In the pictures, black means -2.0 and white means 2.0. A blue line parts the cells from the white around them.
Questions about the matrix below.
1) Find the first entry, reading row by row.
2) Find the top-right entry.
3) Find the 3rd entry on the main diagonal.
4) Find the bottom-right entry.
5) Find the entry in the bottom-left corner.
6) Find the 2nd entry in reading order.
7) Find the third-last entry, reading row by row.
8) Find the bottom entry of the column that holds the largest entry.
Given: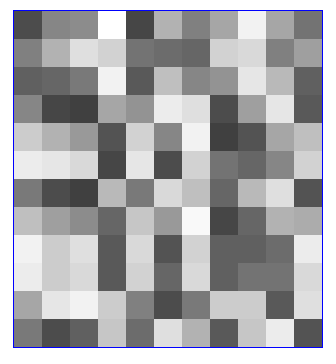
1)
-0.8
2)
-0.2
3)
-0.1
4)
-0.7
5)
-0.1
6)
0.1
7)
1.1
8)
1.1

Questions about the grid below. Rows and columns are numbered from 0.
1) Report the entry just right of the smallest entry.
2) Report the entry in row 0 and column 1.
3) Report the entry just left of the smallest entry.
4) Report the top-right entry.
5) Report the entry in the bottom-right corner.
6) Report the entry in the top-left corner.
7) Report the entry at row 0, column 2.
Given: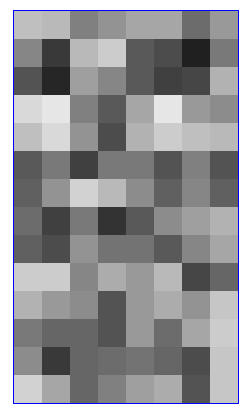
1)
-0.1
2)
0.9
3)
-0.8
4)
0.4
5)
1.1
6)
1.0
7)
0.0

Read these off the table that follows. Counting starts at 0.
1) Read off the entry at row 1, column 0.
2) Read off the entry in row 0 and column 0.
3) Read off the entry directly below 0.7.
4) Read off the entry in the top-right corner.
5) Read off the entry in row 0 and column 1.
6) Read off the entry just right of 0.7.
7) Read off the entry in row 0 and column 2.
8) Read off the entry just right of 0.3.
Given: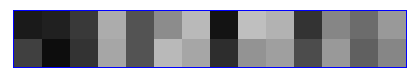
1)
-1.0
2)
-1.6
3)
0.6
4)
0.4
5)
-1.5
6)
-0.7
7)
-1.1
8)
0.5

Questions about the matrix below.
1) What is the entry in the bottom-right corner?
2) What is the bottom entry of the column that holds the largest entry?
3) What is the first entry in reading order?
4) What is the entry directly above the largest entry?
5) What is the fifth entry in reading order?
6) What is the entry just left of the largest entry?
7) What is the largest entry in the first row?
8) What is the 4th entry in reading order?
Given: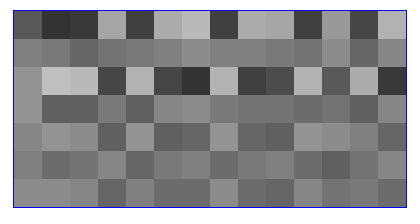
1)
-0.3
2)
0.2
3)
-0.6
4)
-0.1
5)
-1.0
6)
0.3
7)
0.9
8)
0.6

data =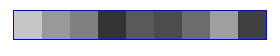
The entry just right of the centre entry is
-0.8
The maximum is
1.1
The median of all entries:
-0.3

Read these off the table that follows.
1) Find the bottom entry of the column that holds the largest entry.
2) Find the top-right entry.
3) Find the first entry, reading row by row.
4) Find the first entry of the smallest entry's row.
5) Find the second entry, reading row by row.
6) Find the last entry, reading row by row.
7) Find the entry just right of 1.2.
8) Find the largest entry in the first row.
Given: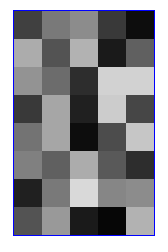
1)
-1.6
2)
-1.8
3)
-1.0
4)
-0.7
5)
-0.1
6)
0.8
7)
-0.9
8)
0.2

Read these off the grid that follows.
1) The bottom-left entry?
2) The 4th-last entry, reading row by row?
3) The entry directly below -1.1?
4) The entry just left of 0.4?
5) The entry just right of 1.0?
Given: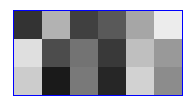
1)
1.2
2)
-0.1
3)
-1.4
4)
1.0
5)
0.4

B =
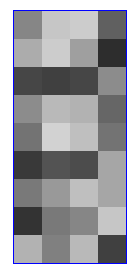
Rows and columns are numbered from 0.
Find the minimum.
-1.3
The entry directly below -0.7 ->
0.4
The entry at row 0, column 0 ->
0.1
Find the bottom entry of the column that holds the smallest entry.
-1.0
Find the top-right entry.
-0.5
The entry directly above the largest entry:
0.9
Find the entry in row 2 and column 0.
-0.9
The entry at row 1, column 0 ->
0.7
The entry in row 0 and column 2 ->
1.2
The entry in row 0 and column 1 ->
1.1
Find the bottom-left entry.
0.8

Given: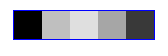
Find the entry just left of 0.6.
1.5
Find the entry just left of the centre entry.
1.0
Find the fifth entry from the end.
-2.0

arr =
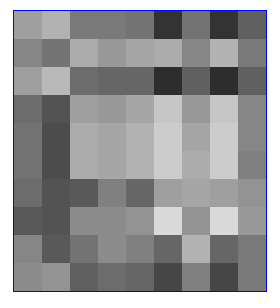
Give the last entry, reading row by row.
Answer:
-0.1
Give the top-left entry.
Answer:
0.5
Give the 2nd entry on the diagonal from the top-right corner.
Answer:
0.8
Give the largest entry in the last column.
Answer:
0.4
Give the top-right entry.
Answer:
-0.5
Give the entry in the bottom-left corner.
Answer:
0.2
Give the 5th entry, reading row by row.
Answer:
-0.2
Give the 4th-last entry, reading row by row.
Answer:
-0.9
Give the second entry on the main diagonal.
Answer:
-0.2
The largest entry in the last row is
0.3

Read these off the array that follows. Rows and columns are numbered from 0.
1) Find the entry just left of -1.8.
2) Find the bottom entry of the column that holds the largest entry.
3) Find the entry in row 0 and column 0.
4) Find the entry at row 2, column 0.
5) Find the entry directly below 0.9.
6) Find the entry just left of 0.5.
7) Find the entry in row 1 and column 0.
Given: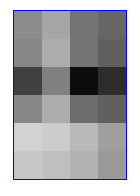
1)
0.0
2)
1.1
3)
0.2
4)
-1.0
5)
0.8
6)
0.9
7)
0.1

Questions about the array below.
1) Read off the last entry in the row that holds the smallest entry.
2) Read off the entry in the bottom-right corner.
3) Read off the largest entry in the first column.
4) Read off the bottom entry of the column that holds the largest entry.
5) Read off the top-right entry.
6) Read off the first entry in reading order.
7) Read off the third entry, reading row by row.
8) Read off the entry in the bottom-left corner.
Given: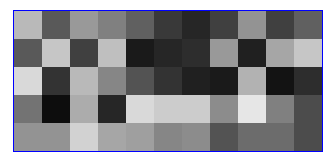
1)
-0.8
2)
-0.8
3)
1.4
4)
-0.3
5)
-0.5
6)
0.9
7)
0.4
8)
0.3

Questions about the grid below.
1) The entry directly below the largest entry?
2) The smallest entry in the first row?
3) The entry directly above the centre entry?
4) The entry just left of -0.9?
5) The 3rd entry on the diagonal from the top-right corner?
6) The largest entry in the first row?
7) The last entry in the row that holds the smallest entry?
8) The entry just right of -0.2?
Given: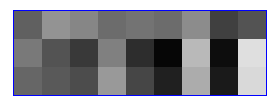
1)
1.4
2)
-1.0
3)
-0.2
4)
0.4
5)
0.7
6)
0.3
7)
1.5
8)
-0.3
